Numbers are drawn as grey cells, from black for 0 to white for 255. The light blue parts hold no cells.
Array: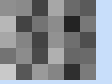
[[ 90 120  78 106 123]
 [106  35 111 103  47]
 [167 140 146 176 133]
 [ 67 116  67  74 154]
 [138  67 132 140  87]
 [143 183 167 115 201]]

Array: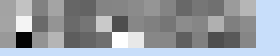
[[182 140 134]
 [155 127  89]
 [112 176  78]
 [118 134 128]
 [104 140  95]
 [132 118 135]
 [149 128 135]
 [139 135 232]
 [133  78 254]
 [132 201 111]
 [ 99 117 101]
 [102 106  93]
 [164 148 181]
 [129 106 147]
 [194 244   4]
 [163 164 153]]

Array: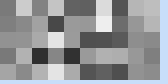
[[190 182 138 127 140]
 [182 151 142 152 146]
 [ 84 109  90 174  79]
 [219 238  81 177  96]
 [ 96 152  80 154  84]
 [ 98 154 155  49 171]
 [196  72 228 134 228]
 [130 162 170  47 179]
 [204 137 147 178 138]
 [122 127 146 121 165]]

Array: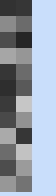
[[ 54 107  37 150 107  89 198 146  54 194 155 115]
 [ 50 139  77 166  54  46  58  73 170 108  77 151]]

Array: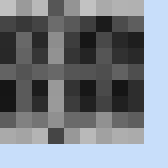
[[177  94  30  41  78  45  45  94 171]
 [178  76  40  49  98  21  32 104 174]
 [170  27  73  85  78  74  66 145 161]
 [194  63  22  36  84  23  33 105 185]
 [148  89  61  53  85  51  60 106 152]
 [ 86 108 141 146 104 153 154 144  69]
 [185  68  40  54  96  28  44 116 180]
 [154  56 104  99  84  90  90 129 164]
 [193  69  41  40  99  21  22  94 170]]

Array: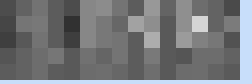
[[ 74 123  82  98  90]
 [ 99  99 119 109  99]
 [109 213 129 109 109]
 [143 143 155  85 108]
 [100  89  89  89  89]
 [152 142 173 121 110]
 [ 92 162  92  92  92]
 [116 103 116 116 103]
 [140 120 120 101 110]
 [135 135 135 113 108]
 [ 76  49  62  89  89]
 [ 92  92  92 118  92]
 [115 120 115 109 109]
 [ 98 117  88  98  98]
 [ 77  70  63  85  92]]

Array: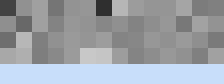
[[128 147 122 161]
 [124 162 143 128]
 [165 120 154 145]
 [149 151 145 152]
 [149 142 151 141]
 [156 131 135 132]
 [182 144 132 157]
 [ 47 135 157 197]
 [150 147 149 200]
 [147 151 154 155]
 [117 131 145 137]
 [160 160 127 126]
 [145 104 183 175]
 [ 67 143 110 168]]

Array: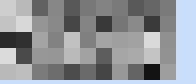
[[122 129 144 146 158]
 [102  58 218 196  19]
 [ 89 138 162 170 100]
 [122 118 159 166 152]
 [131  57 164  93  69]
 [120 132 128 162 106]
 [ 88  70 193 186  76]
 [135 137 130 150 109]
 [ 97 149 164 151 123]
 [185 216  48  74 190]
 [206 195  42 219 185]]

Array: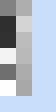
[[174 212 188 185 172 168]
 [130  47  49 243 111 254]]
